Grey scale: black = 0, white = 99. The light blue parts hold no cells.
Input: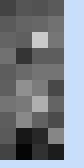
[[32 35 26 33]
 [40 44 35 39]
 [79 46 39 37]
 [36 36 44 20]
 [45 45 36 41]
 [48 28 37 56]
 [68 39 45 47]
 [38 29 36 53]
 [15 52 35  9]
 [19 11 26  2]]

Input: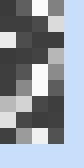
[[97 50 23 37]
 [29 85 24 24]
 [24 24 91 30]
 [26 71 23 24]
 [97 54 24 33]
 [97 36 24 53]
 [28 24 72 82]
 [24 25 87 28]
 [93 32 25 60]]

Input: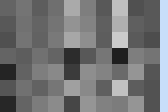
[[31 34 39 45 36 43 66 49 34 74]
 [37 34 34 44 39 45 57 51 37 68]
 [35 30 31 45 38 47 65 55 36 79]
 [49 45 39 36 44 39 17 34 46 12]
 [58 33 14 38 49 53 23 55 51 41]
 [36 32 33 44 38 46 62 53 37 75]
 [58 32 15 39 48 54 27 58 50 48]]

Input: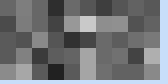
[[38 34 40 49 40 18 41 33 24 33]
 [32 38 29 48 40 26 59 78 55 56]
 [43 47 35 32 53 33 19 27 41 36]
 [26 68 35 50 23 36 39 64 41 44]
 [38 53 54 65 35 13 35 64 43 38]]

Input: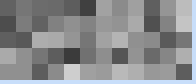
[[58 73 38 46 42 41 36 25 63 54 62 37]
 [51 76 30 48 38 50 56 51 59 57 66 31]
 [35 46 37 34 67 66 58 46 63 70 56 54]
 [52 68 66 56 46 36 23 44 55 33 57 41]
 [60 36 56 56 36 54 80 62 60 72 68 59]]

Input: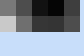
[[ 2 24 47 30  7]
 [20 30 78 43 21]]

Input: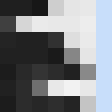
[[89 90 12 12  9 80]
 [90 92 25 83 91 90]
 [86 91 14 13 13 19]
 [52 89 13 13 13 10]
 [13 53 11 16 20 17]
 [94 90 13 17 43 90]
 [14 76 11 17 15 18]]

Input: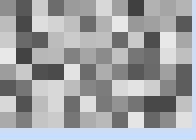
[[64 70 55 34 79 42 60 62 84 62 25 69]
 [68 34 73 28 86 82 74 42 69 90 59 62]
 [90 65 79 41 36 73 79 73 74 41 78 30]
 [86 74 90 26 71 72 50 64 54 75 46 42]
 [62 36 61 78 31 29 88 42 67 51 34 41]
 [52 36 35 46 81 84 73 52 48 84 88 80]
 [28 75 84 32 73 84 42 86 47 57 45 28]
 [54 87 66 49 76 79 46 67 72 42 89 40]]
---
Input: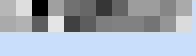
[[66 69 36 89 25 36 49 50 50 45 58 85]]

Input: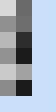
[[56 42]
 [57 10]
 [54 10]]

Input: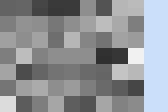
[[48 57 55 46 55 63 73 65 48]
 [48 74 50 55 55 55 19 20 93]
 [45 62 66 55 60 49 41 36 27]]

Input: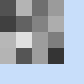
[[25 38 51 67]
 [70 33 61 20]]

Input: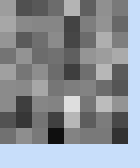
[[65 53 52 52 26 49 57 40]
 [45 57 42 44 37 58 61 66]
 [54 53 65 46 49 51 42 33]
 [32 21 45 25 71 36 48 28]]

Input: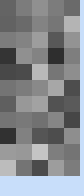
[[38 41 51 46 70]
 [20 56 51 18 49]
 [45 48 53 65 30]
 [45 47 44 52 27]
 [60 59 76 49 45]]

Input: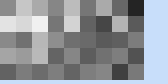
[[88 84 93 46 82 38 27 70 35]
 [64 60 72 39 52 36 44 49 32]]

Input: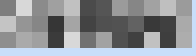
[[76 58 52 21 64 26 31 32 38 22 25 66]]
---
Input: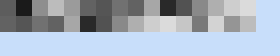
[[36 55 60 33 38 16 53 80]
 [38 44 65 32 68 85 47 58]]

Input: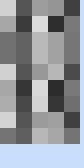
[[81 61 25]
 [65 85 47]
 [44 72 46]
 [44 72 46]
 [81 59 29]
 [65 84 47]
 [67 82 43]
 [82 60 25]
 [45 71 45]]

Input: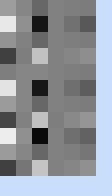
[[61 40 49]
 [90  8 44]
 [57 40 49]
 [25 75 52]
 [49 52 49]
 [88  9 43]
 [60 40 49]
 [27 75 53]
 [92  4 43]
 [60 40 49]
 [25 76 52]]

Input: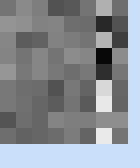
[[45 49 34 68]
 [57 50 43 16]
 [52 38 48 70]
 [51 52 54  3]
 [58 52 43 18]
 [47 42 47 84]
 [47 40 45 90]
 [33 40 49 55]
 [43 40 48 91]]

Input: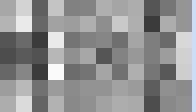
[[65 37 50 68 67 46]
 [70 40 61 55 68 67]
 [33 23 45 52 64 41]
 [30 32 56 33 59 61]
 [40 23 42 64 68 34]
 [61 44 54 57 60 56]
 [67 39 53 63 66 53]]

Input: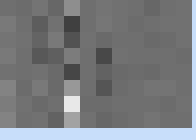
[[43 45 55 45 43 43]
 [47 36 25 46 42 44]
 [45 39 32 41 43 42]
 [47 34 48 28 43 43]
 [44 44 27 38 42 43]
 [51 47 59 33 43 45]
 [48 41 90 42 43 42]
 [51 44 63 40 43 43]]

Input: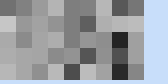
[[44 60 49 71 46]
 [77 63 49 68 73]
 [66 64 49 55 62]
 [67 64 57 56 62]
 [71 56 30 63 52]]

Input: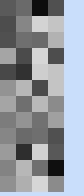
[[35  5]
 [30 82]
 [31 41]
 [64 83]
 [28 80]
 [57 29]
 [64 72]
 [48 44]
 [52 43]
 [60 81]
 [51 43]
 [56 83]]
